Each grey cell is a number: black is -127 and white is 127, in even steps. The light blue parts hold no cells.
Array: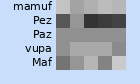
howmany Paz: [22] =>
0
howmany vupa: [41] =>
3
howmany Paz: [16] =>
5
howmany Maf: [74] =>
1

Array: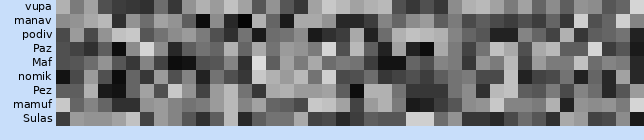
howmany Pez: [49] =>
4
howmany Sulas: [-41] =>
4
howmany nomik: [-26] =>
2
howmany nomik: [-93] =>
3
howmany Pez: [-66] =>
0
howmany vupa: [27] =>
1
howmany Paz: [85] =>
3

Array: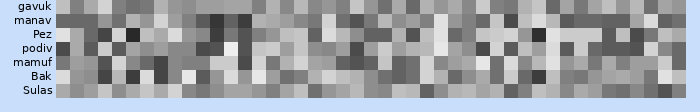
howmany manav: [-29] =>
4
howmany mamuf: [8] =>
4
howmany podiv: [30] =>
6
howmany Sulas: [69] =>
2

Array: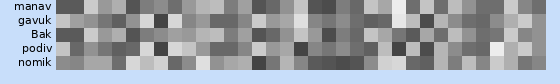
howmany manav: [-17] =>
6
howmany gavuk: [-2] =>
0
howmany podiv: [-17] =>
2

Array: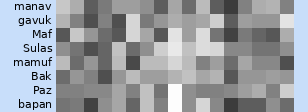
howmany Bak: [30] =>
3
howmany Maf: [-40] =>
4
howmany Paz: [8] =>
3
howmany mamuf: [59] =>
5
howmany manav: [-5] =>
1
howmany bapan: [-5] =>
1
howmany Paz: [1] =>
6

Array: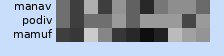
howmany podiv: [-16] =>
3
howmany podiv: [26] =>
5

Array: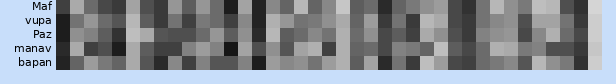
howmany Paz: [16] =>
5
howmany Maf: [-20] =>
3
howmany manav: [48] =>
3
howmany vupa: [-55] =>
1

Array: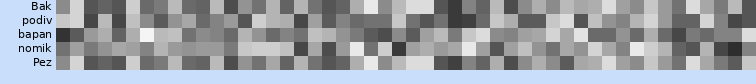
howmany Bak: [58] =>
6
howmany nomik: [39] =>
5

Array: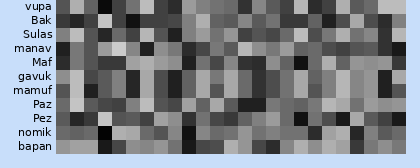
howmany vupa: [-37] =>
2
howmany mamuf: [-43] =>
4
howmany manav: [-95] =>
2
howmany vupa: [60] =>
3
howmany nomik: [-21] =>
5
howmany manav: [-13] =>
0

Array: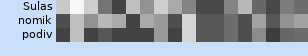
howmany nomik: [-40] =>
3
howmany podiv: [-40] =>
3
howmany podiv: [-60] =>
6
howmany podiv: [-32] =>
0
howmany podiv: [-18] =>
2

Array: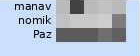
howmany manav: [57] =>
3
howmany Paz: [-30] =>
1
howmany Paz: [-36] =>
3
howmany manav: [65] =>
1
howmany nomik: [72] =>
2
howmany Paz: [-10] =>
0

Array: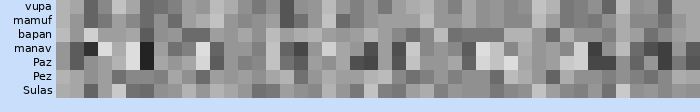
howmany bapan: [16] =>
4
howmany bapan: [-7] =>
3
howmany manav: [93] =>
4
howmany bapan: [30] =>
9
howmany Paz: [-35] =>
3

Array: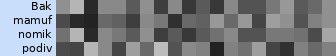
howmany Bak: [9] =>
4
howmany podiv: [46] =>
0
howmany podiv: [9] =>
2
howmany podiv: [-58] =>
3
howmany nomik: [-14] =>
3

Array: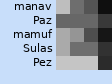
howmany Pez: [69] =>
3
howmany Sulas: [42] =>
1
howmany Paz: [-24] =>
3
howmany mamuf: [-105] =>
1

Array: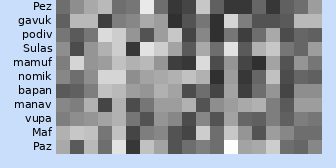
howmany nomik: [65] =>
2
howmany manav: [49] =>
4
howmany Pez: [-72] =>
4
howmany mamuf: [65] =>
1
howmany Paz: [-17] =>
4

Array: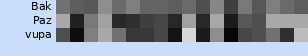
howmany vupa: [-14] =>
2
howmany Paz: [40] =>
5
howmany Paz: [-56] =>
1

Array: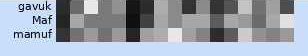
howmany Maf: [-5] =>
3
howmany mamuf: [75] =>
1
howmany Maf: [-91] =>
1
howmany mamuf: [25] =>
3
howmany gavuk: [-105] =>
1
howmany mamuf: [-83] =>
1
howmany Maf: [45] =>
0

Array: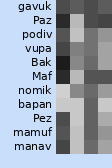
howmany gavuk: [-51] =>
2
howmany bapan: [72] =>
3

